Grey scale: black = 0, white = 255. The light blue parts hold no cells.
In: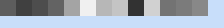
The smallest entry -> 50
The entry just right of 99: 164
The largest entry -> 240

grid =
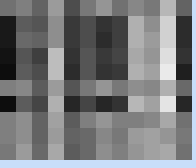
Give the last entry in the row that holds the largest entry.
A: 31
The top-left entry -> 113
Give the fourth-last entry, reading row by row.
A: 149
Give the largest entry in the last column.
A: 120
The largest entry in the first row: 183
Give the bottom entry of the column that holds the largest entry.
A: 168
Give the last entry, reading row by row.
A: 113
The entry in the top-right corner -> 99
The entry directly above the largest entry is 222
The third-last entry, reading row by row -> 161
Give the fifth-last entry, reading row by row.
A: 127
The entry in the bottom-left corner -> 120
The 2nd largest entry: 228
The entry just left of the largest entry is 161
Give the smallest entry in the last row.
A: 92
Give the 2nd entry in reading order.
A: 127
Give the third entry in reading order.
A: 99
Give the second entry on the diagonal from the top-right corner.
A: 209
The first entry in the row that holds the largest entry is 13

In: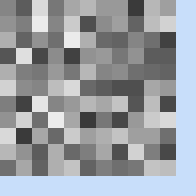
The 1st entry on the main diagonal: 133
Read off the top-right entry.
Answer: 159
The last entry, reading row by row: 189
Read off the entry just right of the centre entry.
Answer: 92
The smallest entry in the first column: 85
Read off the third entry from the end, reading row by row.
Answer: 119
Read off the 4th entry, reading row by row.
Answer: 119
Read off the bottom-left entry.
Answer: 111
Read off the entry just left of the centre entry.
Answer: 217
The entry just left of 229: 65
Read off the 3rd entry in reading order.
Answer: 217
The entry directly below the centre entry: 183
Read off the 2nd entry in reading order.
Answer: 92
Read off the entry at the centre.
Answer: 105
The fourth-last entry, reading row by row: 111
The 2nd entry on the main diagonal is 126
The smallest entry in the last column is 65
